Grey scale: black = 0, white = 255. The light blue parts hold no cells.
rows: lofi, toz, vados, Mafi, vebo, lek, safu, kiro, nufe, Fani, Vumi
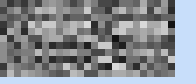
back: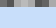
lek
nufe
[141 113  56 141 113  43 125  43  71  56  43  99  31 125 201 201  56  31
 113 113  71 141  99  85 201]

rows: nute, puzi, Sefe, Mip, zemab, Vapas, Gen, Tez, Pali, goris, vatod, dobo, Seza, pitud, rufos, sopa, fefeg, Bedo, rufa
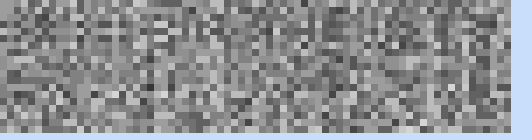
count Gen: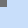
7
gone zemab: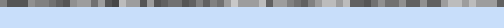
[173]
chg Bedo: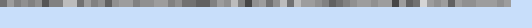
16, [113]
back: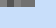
rufa
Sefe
[157 144 144  97 144  85  70 157 129  97 188 188 113 157 129 144 188 113
 144 188 113 129  85 129 113 157 113 129 129 188  97  85 129 144 157 157
  97 113 113 113 113 157 144 144  97 144 113  97 129 144 113 129 157 113
 144 113  97 144 129 129 129 144 113  85 113 129 113  85 113 113  97 188
 157]

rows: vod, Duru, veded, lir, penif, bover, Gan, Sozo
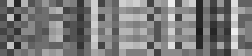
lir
[ 98  67 111  98 138  98 111 165 181  67  83  67  83 207 138 138 111 151
 138 126 138 151  83 126 165 138 138 126  38 111  51  83  67 193  98 126]
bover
[ 98  67 111  98  83  98 111 165 181  67  83  67  83 207 138 138 111 151
 138 126 138 151  83 126 165 138 138 126  38 111  51  83  67 193  98 126]

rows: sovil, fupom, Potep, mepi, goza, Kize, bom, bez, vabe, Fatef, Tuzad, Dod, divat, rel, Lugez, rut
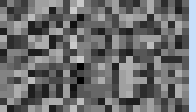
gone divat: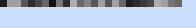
[144]
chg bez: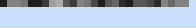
14, [59]
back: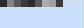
rel

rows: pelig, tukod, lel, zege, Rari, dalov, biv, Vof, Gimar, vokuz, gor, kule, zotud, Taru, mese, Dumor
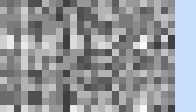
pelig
[123 108 123 152  79  79 179 139 123  63  93 152 152 108 179 152  93 179
 152 152 195 152 179 152 139]
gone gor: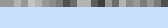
[165]
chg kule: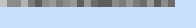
5, [139]

